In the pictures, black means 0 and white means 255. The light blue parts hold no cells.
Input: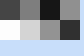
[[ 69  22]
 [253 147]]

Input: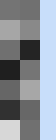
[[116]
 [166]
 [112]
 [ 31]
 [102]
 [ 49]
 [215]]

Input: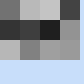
[[114 196]
 [ 52  31]
 [183 159]]

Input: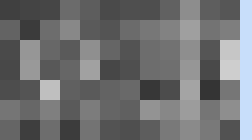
[[ 64  70  93  79  97  94]
 [ 99 109  90 107 130 115]
 [ 74 103 143  83 114  85]
 [ 72  88 161  79 111  73]
 [ 77 191  90 105  76  52]
 [117 127 124  96 135 117]
 [101 109 115  79 121 121]]

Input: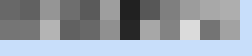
[[104 149  90  33 127 168]
 [117 180 104  38 131 116]]

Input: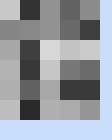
[[200 146 139]
 [134 146  63]
 [167 215 203]
 [179 198 107]
 [175 168  58]
 [190 175 149]]

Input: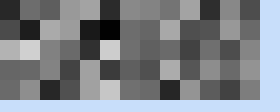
[[ 40  94 163 137 116  46  77]
 [ 75 170  25 109 168  83 105]
 [179 129  48 111 106 111 133]
 [102 131 161  95 172 141 147]
 [106  39 161 112  38  92 125]]

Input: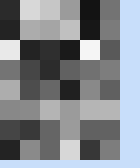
[[ 43 198  19]
 [ 35 165  23]
 [233  47 245]
 [116  44 113]
 [173 103 137]
 [136 180 181]
 [ 69 101  97]
 [ 35 102  55]]

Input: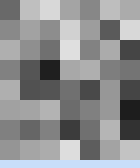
[[105 216 135 171]
 [137 141 157 216]
 [175 112 130  69]
 [129  31 175 116]
 [175  84  73  69]
 [161 179 128  29]
 [128 129 112  50]
 [149 172  93 195]]
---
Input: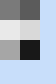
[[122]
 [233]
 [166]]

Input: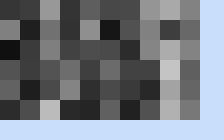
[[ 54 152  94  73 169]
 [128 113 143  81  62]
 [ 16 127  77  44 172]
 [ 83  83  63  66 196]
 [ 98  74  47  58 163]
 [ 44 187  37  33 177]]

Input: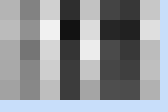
[[180 208 194  55]
 [187 241 220  33]
 [170 214 236  56]
 [169 206 197  63]
 [162 190 165  76]]

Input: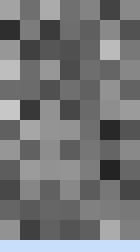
[[163 171 131 137]
 [ 46  59  95  82]
 [151  86 100 120]
 [190 151 110 135]
 [108  80  97  99]
 [199 146 106 155]
 [ 96 148 111  84]
 [150 141 118 137]
 [ 93 146 125 103]
 [ 72  97  92  70]
 [101 102 128 120]
 [146  97  95 127]]

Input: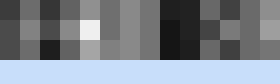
[[ 60  54 144 137  31 104 106]
 [ 75  75 239 137  21  68 106]
 [ 75  30 165 137  21 104 106]]

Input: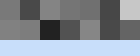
[[121 132 112 199]
 [129  34 134 100]]

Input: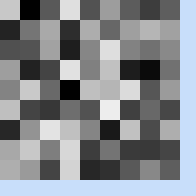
[[200  89  82  92  94]
 [ 35 169 173 159 161]
 [ 80 162 134 130 137]
 [158  68 128  29 113]
 [131 105 191 219 155]
 [191  55  82  64  71]
 [ 39 227 133 193 174]
 [168 126  61  58  69]
 [174  68  39  89  94]]

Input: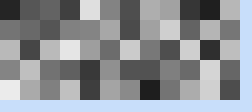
[[ 37  99 223  78 162  31]
 [116  85 132  75 207 181]
 [185 186 158 203  78  47]
 [132 114  57  83 127 213]
 [235 128  62 138 116 208]]
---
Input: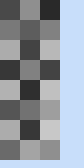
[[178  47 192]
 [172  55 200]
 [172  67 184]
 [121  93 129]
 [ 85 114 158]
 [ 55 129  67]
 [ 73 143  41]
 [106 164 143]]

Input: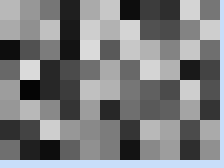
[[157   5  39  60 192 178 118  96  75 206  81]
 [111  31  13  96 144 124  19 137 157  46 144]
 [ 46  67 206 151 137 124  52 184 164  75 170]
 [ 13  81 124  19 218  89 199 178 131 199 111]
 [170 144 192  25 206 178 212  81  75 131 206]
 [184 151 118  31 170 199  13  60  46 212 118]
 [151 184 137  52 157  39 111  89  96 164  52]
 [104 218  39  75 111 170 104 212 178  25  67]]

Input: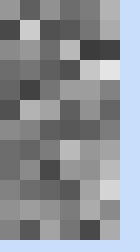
[[101  66 117 157 157 130]
 [130  88 163 117  73 171]
 [151  95 145 109 124 179]
 [109 101 124 185 151 163]
 [130 109 101  88 163 212]
 [109 117  95  81 198 228]
 [138 130  95  88  95 124]
 [109 138  73 151 145 185]
 [138 151 109 185  60  66]
 [145 157 145 124 171 138]
 [ 81 179 163  95 145 101]
 [ 73 204  81  88 117 171]]

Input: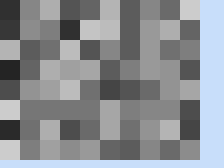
[[180  92 112 188  84 134  92 153 112 126]
 [ 36 100 174 160 166  92 126 153 147  84]
 [ 42 112 174  77 106 166 112 147 180  69]
 [204 118 118 118 118 166 126 134 134  77]
 [204 126 160 140 153 100  92 134 106 140]
 [ 48 134 174  84 100 180  92 134 106 204]
 [ 55 140 126  48 196 188  92 153 174 100]
 [ 77 147 160 188 112  69  84 106 147 166]]

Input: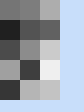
[[160  62 239]
 [ 32  83  97]
 [117 125 173]
 [ 75 140 203]
 [ 54 181 195]]

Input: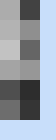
[[ 79  45]
 [109  53]
 [172  66]
 [194 101]
 [179 143]
 [164 151]]

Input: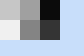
[[240 132  52]
 [198 160  11]]

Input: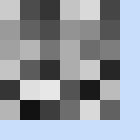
[[181  18  61 109 217  97]
 [203  76  53 196 217  69]
 [196  91  46 173 203  38]
 [154  97  76 147 139  83]
 [161 181 117 173 109 125]
 [ 53 223 231  83  25 188]]
